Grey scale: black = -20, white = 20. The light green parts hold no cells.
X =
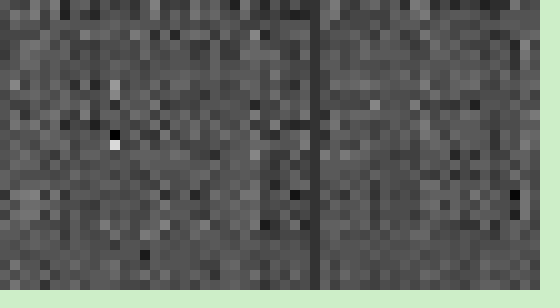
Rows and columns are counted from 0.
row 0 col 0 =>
-6
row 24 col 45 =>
-8
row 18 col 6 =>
-6
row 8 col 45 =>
-5
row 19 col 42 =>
-6
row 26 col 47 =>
-8
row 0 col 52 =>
-9
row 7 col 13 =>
-7
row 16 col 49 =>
-8
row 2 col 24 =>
-10
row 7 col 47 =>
-4
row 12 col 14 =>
-8
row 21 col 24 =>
-5
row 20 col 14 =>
-10
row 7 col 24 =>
-6
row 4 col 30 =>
-7
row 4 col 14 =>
-5
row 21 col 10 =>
-6
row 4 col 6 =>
-5
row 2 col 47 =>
-10
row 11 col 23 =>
-7
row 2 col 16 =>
-9
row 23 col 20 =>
-6
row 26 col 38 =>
-8
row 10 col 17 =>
-10
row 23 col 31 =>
-12
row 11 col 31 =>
-12
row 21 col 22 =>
-7
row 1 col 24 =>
-4
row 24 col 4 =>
-6
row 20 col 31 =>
-12
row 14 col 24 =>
-6
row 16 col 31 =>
-12
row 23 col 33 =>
-5
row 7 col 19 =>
-6
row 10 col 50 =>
-8
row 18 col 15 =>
-10
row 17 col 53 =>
-9
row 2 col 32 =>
-4
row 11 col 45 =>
-7

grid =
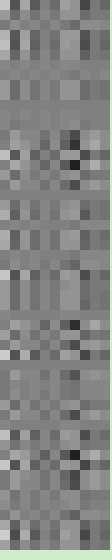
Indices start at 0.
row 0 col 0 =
11
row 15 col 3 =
-5
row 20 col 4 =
1
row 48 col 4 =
-2
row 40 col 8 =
-3
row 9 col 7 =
3
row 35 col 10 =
-4
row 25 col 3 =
1
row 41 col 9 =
4
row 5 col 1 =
-4
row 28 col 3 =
-2
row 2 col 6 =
-1
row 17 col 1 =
-3
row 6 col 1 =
0
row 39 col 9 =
1
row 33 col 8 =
-4
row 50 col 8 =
-1
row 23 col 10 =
-3
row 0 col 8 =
-9
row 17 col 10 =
-1
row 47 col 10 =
2
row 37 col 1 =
4
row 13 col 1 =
4
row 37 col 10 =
2
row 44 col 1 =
-2
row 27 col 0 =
11
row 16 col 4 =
-4
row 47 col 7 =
-9
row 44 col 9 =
-1
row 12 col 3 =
0
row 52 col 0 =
6
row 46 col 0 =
11
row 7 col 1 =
1
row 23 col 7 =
4
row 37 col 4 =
-2
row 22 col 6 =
0
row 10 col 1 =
0
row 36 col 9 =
0
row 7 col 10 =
1
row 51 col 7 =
-5

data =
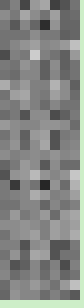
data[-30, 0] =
-4
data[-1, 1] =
3
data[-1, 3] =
1
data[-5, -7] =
3
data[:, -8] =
[-4, 2, -1, -2, -2, -8, -1, -2, 7, -2, 0, -3, 4, -2, 0, 2, -4, -7, -1, -1, -2, -1, 2, -2, 0, -2, 0, 1, -3, -4]
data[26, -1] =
0
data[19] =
[-1, 0, 1, 7, 4, 0, 1, 5]
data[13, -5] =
4
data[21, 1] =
4
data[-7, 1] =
2
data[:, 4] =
[6, -2, -13, -1, 1, 0, -5, -5, 0, -1, -3, 2, 3, 5, 6, 1, -6, 3, -14, 4, -4, 4, 0, 0, 3, 5, -4, -3, 1, -3]
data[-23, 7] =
-2
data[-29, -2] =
-4
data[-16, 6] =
0
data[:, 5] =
[-10, 5, 3, -1, 2, -2, 2, 1, 8, 5, 1, -8, 3, -7, -7, 3, 2, 1, 3, 0, 1, -3, 5, 5, -7, -7, 0, 1, -2, 0]
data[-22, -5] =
0
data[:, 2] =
[-9, 6, 1, -2, 3, -1, 3, 1, 4, 6, 3, -7, 1, -5, -4, 1, 4, 4, 1, 1, 1, -1, 3, 3, -7, -4, -5, -1, 1, 1]
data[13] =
[-2, 2, -5, 4, 5, -7, -1, 0]
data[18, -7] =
-11
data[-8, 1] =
2
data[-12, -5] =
-2
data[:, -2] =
[-7, -4, -4, -5, 4, -5, -5, -4, 2, 2, -2, -5, 2, -1, 0, 1, -3, 3, -3, 1, -2, 4, 3, 3, -7, -2, -8, -4, 4, -3]
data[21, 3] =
1
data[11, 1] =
-1

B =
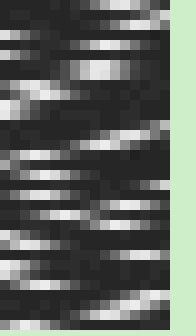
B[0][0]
-14
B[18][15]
4
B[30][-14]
-14
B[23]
[15, 6, -3, -9, -12, -14, -13, -14, -14, -14, -14, -14, -13, -14, -14, -14, -14]
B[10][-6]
-14
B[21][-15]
-10
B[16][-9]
-14
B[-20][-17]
-13
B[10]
[17, 11, 1, -7, -12, -13, -14, -14, -14, -14, -14, -14, -14, -13, -14, -14, -14]
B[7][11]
7
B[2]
[-14, -14, -14, -13, -13, -14, -14, -14, -13, -12, -8, -1, 9, 16, 15, 8, -2]
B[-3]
[-13, -13, -14, -14, -13, -14, -13, -14, -12, -9, -3, 6, 15, 17, 11, 1, -7]
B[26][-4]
-14
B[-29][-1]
-14
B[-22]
[16, 8, -2, -9, -12, -14, -13, -13, -13, -13, -14, -14, -13, -13, -14, -14, -14]
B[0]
[-14, -14, -14, -14, -14, -13, -14, -12, -9, -2, 7, 15, 16, 9, 0, -8, -12]
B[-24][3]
12
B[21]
[-13, -13, -10, -5, 4, 13, 17, 13, 3, -5, -10, -13, -13, -14, -13, -14, -14]
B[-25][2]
14
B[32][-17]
2
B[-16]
[-12, -6, 2, 11, 17, 14, 6, -4, -10, -12, -14, -14, -14, -14, -14, -14, -14]
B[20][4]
-14
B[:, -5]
[16, -13, 9, -14, 7, -14, -1, -2, -14, -13, -14, -13, -13, 15, 2, -13, -14, -14, -13, -14, 17, -13, 15, -13, -14, 6, -13, -13, -14, -5, 15, 7, -14]
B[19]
[-9, -2, 8, 15, 16, 9, 0, -8, -12, -14, -13, -13, -14, -14, -14, -14, -14]
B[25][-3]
16
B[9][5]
13
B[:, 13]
[9, -10, 16, -14, -2, -13, -9, -10, -13, -14, -13, -13, -12, 16, -6, -15, -14, -14, -11, -14, 16, -14, 7, -14, -14, 15, -14, -14, -14, 2, 17, -2, -14]
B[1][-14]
-14
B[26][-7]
-14
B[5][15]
-14
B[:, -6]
[15, -13, -1, -14, 15, -13, 8, 7, -14, -14, -14, -14, -14, 8, 12, -14, -14, -14, -14, -13, 10, -13, 17, -14, -14, -3, -14, -14, -14, -11, 6, 15, -14]
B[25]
[-14, -14, -14, -13, -14, -14, -14, -13, -13, -13, -9, -3, 6, 15, 16, 11, 0]
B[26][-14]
-4
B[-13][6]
-14
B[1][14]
-5

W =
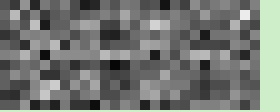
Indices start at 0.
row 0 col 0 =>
-7
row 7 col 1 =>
2
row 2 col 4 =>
-16
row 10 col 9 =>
-18
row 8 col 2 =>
-10
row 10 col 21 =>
0
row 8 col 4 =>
7
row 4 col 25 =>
-8
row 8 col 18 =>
-1
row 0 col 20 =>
-4
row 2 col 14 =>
3
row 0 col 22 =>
1
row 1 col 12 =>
6
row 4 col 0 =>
-4
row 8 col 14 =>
5
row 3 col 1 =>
-9
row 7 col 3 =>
3
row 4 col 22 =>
-10
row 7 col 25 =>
-3
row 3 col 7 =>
-8
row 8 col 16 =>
0
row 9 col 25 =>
-3
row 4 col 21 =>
-9
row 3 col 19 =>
-2
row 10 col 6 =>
-1
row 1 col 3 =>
0
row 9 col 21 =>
-5
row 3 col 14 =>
-1
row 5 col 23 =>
-7
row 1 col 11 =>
-3
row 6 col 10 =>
-12
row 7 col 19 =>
-4
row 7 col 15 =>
-4
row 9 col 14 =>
4
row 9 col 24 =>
-2
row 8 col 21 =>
-8
